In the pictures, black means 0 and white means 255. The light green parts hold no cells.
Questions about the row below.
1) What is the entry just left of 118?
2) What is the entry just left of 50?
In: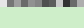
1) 230
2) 202

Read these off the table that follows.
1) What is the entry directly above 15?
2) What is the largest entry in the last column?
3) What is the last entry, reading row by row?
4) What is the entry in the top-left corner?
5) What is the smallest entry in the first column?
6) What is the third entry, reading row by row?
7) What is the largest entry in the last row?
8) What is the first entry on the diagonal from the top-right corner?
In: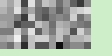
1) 194
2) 224
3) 97
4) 194
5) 124
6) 208
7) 194
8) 138

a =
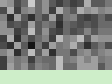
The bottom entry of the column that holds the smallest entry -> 90
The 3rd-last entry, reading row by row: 159
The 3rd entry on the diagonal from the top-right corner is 76
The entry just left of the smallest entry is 90
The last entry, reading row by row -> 131
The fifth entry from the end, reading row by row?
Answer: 159
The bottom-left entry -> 63
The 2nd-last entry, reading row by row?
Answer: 90
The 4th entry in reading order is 106
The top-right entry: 119
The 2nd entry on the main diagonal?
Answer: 173
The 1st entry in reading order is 159
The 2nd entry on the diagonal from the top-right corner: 131
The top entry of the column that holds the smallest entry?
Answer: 203
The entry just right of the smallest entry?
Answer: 119
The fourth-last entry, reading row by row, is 159
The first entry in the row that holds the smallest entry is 76
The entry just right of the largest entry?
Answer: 106

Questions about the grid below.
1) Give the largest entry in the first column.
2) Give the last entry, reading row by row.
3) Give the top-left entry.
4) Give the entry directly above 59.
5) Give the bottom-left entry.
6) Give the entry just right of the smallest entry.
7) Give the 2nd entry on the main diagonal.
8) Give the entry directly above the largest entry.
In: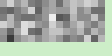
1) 208
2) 182
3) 166
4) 100
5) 140
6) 140
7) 100
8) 166

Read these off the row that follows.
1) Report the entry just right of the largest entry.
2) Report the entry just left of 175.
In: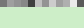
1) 90
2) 159

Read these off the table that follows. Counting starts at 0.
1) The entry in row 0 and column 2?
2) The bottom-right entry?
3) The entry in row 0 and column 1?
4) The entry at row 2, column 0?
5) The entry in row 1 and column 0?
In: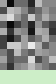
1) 107
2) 93
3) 10
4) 188
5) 77
